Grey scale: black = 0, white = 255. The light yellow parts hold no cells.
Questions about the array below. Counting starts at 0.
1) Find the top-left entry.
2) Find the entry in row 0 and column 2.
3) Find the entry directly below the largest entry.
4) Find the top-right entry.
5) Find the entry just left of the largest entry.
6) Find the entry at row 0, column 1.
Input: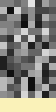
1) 129
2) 101
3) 143
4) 116
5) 129
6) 129

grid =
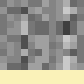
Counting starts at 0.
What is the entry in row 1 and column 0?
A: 147
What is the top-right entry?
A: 119
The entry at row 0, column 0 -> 119
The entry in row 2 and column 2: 132
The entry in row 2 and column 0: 119
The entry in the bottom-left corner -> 160
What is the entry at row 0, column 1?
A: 147
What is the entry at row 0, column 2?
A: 132
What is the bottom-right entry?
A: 147
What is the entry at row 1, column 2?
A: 106
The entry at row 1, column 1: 106

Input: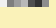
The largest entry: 240
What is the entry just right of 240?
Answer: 126
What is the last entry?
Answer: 141

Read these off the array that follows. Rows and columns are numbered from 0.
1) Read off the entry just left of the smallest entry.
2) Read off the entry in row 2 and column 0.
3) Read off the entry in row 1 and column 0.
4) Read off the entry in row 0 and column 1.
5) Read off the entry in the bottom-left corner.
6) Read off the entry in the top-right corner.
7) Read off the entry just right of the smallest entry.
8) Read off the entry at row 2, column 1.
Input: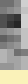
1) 53
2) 80
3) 124
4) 112
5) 150
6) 208
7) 208
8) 66

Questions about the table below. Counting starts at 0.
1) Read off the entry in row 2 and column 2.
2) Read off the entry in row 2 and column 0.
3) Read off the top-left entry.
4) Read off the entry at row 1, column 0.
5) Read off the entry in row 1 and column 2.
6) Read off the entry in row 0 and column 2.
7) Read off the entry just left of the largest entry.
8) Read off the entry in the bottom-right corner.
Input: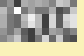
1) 104
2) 173
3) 119
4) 187
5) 255
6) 63
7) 133
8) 77

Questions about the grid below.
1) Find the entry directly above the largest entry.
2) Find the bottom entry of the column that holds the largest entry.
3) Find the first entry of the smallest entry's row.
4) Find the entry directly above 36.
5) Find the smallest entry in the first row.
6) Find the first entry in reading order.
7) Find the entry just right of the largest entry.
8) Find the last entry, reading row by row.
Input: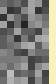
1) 109
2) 175
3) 163
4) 78
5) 66
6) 109
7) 93
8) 78

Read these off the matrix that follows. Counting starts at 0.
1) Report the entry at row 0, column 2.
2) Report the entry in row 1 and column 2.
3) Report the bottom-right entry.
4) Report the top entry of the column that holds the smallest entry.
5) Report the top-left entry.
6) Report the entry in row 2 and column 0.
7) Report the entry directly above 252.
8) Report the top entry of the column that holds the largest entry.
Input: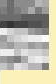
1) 140
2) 125
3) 125
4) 109
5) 140
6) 109
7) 125
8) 170
